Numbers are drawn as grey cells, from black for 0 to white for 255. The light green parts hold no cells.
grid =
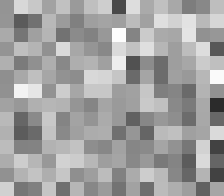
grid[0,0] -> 148
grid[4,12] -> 158
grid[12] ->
[145, 179, 195, 174, 198, 143, 158, 188, 129, 171, 205, 186, 135, 102, 180, 66]
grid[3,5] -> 167
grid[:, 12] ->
[168, 210, 167, 158, 158, 160, 133, 137, 142, 192, 146, 132, 135, 174]
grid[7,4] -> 179
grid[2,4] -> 114
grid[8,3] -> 200
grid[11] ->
[172, 205, 182, 152, 210, 204, 183, 158, 165, 136, 153, 121, 132, 92, 218, 101]
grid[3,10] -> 223
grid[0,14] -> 136
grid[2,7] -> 152
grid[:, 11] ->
[192, 223, 170, 182, 108, 108, 127, 192, 152, 186, 165, 121, 186, 187]
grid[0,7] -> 206
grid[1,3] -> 184
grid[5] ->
[143, 168, 191, 166, 146, 141, 216, 213, 197, 106, 165, 108, 160, 153, 183, 250]
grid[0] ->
[148, 216, 200, 162, 193, 154, 191, 206, 73, 221, 170, 192, 168, 125, 136, 190]
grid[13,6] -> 135
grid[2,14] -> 145
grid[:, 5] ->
[154, 128, 139, 167, 174, 141, 166, 149, 163, 160, 194, 204, 143, 182]
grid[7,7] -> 165
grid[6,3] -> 146
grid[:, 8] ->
[73, 159, 253, 218, 237, 197, 157, 154, 153, 112, 162, 165, 129, 115]
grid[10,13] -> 119
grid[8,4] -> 132
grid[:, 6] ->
[191, 159, 130, 149, 179, 216, 199, 133, 148, 172, 142, 183, 158, 135]
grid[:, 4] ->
[193, 155, 114, 218, 136, 146, 205, 179, 132, 137, 183, 210, 198, 111]
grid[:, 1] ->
[216, 91, 117, 191, 123, 168, 243, 152, 102, 92, 130, 205, 179, 118]
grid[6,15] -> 146
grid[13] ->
[209, 118, 128, 197, 111, 182, 135, 155, 115, 162, 110, 187, 174, 158, 97, 166]
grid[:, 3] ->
[162, 184, 181, 145, 174, 166, 146, 182, 200, 195, 178, 152, 174, 197]
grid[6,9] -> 161

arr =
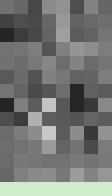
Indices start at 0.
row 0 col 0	113
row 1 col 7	110
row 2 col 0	37
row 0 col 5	78
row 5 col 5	98
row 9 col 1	124
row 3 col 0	114
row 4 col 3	134
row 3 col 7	125
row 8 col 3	94
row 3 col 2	125
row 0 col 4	146
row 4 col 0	113
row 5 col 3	129
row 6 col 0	116
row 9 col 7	146
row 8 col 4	88
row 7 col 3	195
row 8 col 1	60
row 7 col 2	92
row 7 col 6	57
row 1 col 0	66
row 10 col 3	156
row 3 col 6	141
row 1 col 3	103
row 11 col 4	114
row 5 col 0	89
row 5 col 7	125

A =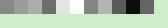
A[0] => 136
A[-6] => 254
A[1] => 155
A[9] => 14
